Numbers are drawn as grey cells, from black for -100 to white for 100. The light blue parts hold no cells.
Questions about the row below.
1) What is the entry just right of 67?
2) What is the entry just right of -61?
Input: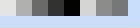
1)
10
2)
-98

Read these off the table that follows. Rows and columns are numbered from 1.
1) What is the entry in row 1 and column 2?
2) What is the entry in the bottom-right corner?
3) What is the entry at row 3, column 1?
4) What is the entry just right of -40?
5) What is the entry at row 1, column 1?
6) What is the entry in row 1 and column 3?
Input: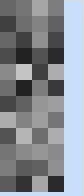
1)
-8
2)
-67
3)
-19
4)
-73
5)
-19
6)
30

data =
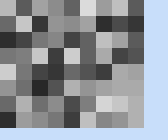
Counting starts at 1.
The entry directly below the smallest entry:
-13
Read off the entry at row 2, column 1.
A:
-18
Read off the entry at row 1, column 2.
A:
-29
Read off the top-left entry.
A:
44
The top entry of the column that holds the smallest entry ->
27
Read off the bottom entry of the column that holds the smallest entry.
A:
10
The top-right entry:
-29
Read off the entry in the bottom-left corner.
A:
-64
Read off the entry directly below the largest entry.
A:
27
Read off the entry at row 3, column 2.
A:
-47
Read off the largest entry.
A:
72
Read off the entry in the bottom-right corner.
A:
39
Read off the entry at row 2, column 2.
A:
55
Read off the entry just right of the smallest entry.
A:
-35
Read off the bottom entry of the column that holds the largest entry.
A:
50
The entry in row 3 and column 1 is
-64
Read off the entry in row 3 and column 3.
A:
-7
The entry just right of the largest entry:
22

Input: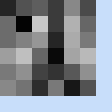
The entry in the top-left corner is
-71
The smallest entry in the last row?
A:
-82
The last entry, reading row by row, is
-36
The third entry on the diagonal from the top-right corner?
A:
-71
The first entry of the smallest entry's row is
-15
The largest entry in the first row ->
7
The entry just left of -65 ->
-10
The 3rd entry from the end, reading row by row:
-5
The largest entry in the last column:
45
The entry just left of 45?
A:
29
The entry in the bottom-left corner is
7

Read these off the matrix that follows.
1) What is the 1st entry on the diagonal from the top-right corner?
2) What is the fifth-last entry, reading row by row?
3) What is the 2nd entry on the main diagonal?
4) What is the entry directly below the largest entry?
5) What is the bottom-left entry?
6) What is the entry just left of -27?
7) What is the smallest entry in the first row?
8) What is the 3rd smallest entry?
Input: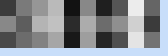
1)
-21
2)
24
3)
-27
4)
63
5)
-43
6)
7
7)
-86
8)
-76

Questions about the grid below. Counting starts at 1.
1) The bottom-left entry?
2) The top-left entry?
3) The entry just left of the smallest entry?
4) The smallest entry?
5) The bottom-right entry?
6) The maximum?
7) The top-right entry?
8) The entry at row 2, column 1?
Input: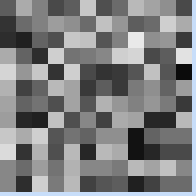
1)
6
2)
-27
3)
-33
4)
-91
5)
-16
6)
83
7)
-43
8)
-60

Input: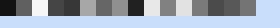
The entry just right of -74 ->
82
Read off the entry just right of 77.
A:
-4
